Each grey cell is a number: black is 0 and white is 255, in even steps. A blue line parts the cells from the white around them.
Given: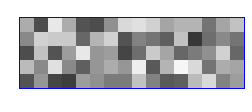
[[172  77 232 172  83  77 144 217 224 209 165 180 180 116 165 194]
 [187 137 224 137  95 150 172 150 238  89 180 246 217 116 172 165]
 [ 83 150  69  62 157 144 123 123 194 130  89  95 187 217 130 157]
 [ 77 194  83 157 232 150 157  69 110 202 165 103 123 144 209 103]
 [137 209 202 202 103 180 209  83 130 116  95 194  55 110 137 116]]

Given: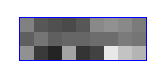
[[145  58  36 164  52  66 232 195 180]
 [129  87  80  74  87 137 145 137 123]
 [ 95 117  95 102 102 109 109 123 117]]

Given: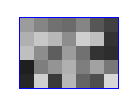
[[ 31 126 148 176 126 162 120]
 [156 133 113 107 133  86  65]
 [191 141  94 156 113  51  45]
 [176 199 183 141 207 191  51]
 [ 38 207  57 183 100  78 215]]

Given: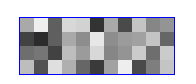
[[ 66  44  95 169 141 231 141 155 161 196 102]
 [189  81 223 175 102  58 161 238  74 126 196]
 [110 118  66 189 155 216 134 148 203 110 203]
 [169 238  95 216 210  51 169  74 196 134 148]]

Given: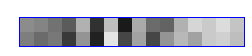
[[126 107 120  57 148  33 228  70 162  70 148 184 162 202 208 190]
 [140 132 114  91 177  49 190  26 170 107  99 177 214 202 220 196]]

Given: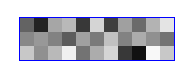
[[ 99  35 166 185  56 213  63 160 107 179 228]
 [200 144 185 240 115 172 213  56  17 248 200]
 [136 152 130  92 160 122 193 130 172 144 115]]

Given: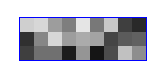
[[ 63 112 112  28 149  21  76 193 142]
 [ 48 134 215 157 171 163  69  91  97]
 [207 215 157 126 229 120 200  63  41]]

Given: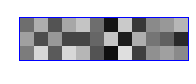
[[160  77 152  69  69 102 196  29 174 117  96  41]
 [110 174  83 167 196 110  21 202  56 138 152 182]
 [124 215  90 215 182  83  14 223  63 144 160 138]]
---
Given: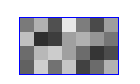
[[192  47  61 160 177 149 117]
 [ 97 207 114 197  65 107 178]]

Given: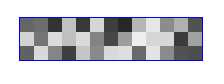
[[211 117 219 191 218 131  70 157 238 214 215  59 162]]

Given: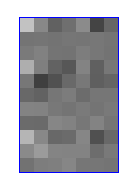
[[116 117 115 118 117 119 116]
 [174 127  98  87 131  96 119]
 [104  98 118 124 108 118 118]
 [107 106 134 130 119 131 117]
 [138 155 132 131 131 109 121]]

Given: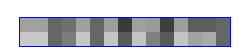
[[200 200 102 124 199 102 197  90 195 128  89 196 161 170 103]]

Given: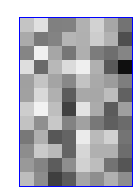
[[170 121 131 181 176 205 178  78]
 [222 106 184 219 239 176  89  15]
 [161 217 176  92 168 167 189  97]
 [194 143 200 130 161 120  95 107]
 [141 202 185 100 214 176 176 109]
 [189 140  63  91 166 142 176 141]]

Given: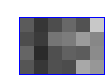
[[ 77  59 117 124 155 135]
 [ 85  55  80  76 168 151]]

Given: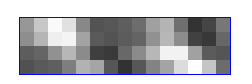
[[142 181 239 244 163  90  83  92 100 145 183 141  65  56 103]
 [ 81  90  95 126 178 165  86  50  87 131 164 220 254 197 108]]
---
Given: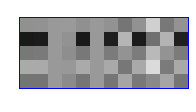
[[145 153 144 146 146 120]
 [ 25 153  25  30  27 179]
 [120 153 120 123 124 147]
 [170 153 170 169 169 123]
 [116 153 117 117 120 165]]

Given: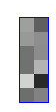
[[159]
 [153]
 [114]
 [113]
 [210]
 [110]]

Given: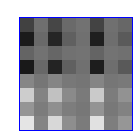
[[ 65  70 114 112]
 [ 27  37 112 110]
 [100 102 115 115]
 [ 25  35 112 110]
 [134 133 117 118]
 [205 193 122 124]
 [149 143 119 120]
 [229 216 123 126]]

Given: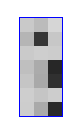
[[201 214]
 [181 199]
 [202 204]
 [191  39]
 [197  48]
 [206 205]
 [205  41]]

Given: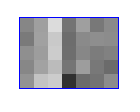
[[134 220 159 138]
 [122 201 138 140]
 [143 204 135 129]
 [135 187 157 107]
 [147 204 107 140]]

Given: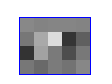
[[136 133 131]
 [119 220  95]
 [ 51 122 120]
 [119 123 135]]

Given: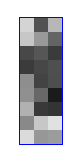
[[212 183]
 [199 100]
 [ 72  59]
 [ 59  79]
 [142  78]
 [144  27]
 [177  52]
 [137 225]
 [219 156]]

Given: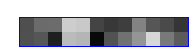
[[ 79 108 201  56 131  74]
 [ 80  31 181  82 149 121]]
